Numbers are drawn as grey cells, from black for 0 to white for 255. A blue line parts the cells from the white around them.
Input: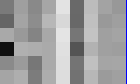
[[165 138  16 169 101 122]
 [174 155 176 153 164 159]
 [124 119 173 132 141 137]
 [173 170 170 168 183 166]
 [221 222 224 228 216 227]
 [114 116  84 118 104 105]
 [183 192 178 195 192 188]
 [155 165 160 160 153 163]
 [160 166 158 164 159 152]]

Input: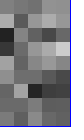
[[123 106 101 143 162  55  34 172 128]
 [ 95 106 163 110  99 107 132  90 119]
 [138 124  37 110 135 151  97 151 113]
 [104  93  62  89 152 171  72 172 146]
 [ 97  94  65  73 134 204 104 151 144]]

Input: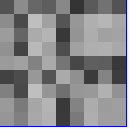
[[150 154 128  66 155 145 156 140  83]
 [128 122  73  76 161  68 101  74 140]
 [168 166 191 152 130 185 171 191 103]
 [177 180 149  84 170 160 180 161  94]
 [ 58  57 112 170 117  78  56  84 136]
 [122 131 150 144  71 161 148 151  52]
 [174 172 153  59  95 174 173 175  90]
 [158 156 177 132  94 176 161 182 114]
 [158 159 146  61  56 168 163 166  83]]

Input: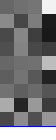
[[ 72 171 114  94 103  79  73 138 103]
 [140  37  95 116 111 131 135  71 112]
 [ 79 153 106  88 113  72  62 125 117]
 [150  59  85  34 189  61  25  28 242]]

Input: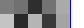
[[196 124]
 [ 41 113]
 [181  46]
 [ 57 115]
 [164 170]]

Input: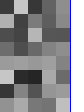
[[146  54 198 155 109  77 176  59]
 [170 132  43 159  78  68  65 198]
 [120  83  37 152 105 182 123  55]
 [116 149 169 159 131  86  94  99]
 [191 155 107 131 142  85 137 142]]

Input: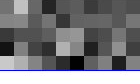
[[201  18  57 132 114]
 [176 128  81 135 192]
 [132  67  81  90 103]
 [ 84  46  94 116  37]
 [ 43 177 144  54  85]
 [  2 134 150  98  92]
 [ 96  32  67 100  59]
 [128  85  77 102  74]
 [ 30 144 118  87  86]
 [130  63  79 118  78]]
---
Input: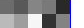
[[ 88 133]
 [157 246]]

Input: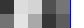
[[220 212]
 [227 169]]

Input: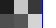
[[198  56]
 [ 87 212]]

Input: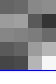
[[105 136]
 [160  89]]

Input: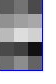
[[115  74]
 [159 168]]

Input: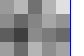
[[183 113]
 [104 133]]

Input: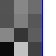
[[135 109]
 [127  87]]

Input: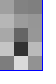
[[130 127]
 [156 150]]

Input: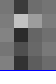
[[ 59 109]
 [194 157]]
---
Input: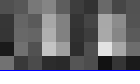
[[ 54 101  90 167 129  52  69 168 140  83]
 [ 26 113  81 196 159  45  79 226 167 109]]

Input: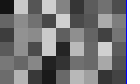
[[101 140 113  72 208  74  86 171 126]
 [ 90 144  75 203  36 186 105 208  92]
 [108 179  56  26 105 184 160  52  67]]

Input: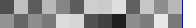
[[147 102 142 121 220 214  82  65  30 142 125 231 121]]

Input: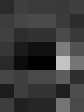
[[ 61  70  74  74  59  44]
 [ 55  27  17  17 125  82]
 [ 70  63  73  73  93  46]
 [ 61  33  38  38 116  73]]

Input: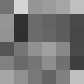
[[149  49 107  99  92  74]
 [ 85 117 145 160 136  73]
 [166 144 120 100 128 192]]

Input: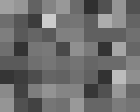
[[110  86  60 204 115 117  95 173 149 100]
 [111  51 118 121  73 144 123  51 166 102]
 [ 53  61  77 101  98 112  97  50 188 143]
 [149  81  66 118 113 153 102 102 124 116]]

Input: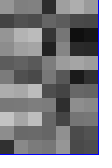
[[ 67  81  76 101  92  73  71]
 [141 160 165  33 133  42  40]
 [123  80  73 120  87  26  48]
 [120 121 126 124  46 142 137]
 [141 105 106 102 144  75  82]]

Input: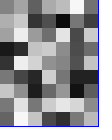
[[175 201  52  79  12 119  63]
 [ 25  44 195 203 140  76 108]
 [120  70  39 207 118  34  34]
 [120 226 119 204 230 214 139]]

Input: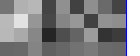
[[185 226 150  72 133 151  65 146 142]
 [103 105 132  96 103 114 122 106 104]]
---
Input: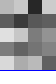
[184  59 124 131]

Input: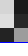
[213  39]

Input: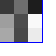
[ 57  76 235]

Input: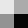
[232   6]

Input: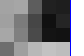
[163 123  74 194]

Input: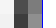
[245  61]
